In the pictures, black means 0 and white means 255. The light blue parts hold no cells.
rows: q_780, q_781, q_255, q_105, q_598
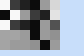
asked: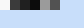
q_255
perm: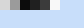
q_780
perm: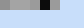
q_105
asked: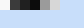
q_780
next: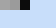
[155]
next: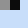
[155]

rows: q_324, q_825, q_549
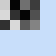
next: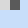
[131]
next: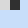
[5]

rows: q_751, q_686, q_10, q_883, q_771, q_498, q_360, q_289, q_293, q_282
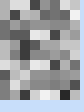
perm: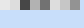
q_360
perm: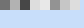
q_360
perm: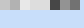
q_360

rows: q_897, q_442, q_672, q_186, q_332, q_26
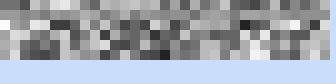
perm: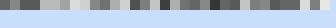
q_186
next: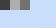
[101]
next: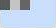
[163]
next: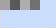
[144]
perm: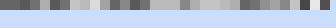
q_897
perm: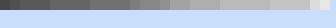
q_332
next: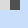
[71]

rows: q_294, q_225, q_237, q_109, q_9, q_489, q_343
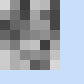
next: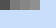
[111]
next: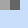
[70]
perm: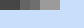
q_237
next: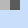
[111]
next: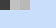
[80]

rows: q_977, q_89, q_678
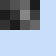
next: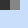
[60]
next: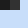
[134]
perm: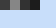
q_89
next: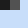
[103]
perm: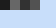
q_678
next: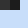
[82]

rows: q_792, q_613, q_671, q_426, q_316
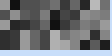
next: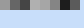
[29]
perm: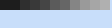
q_316
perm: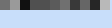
q_792
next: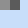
[80]

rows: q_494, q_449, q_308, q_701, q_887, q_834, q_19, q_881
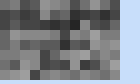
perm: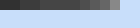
q_449
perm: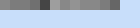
q_834
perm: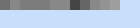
q_834

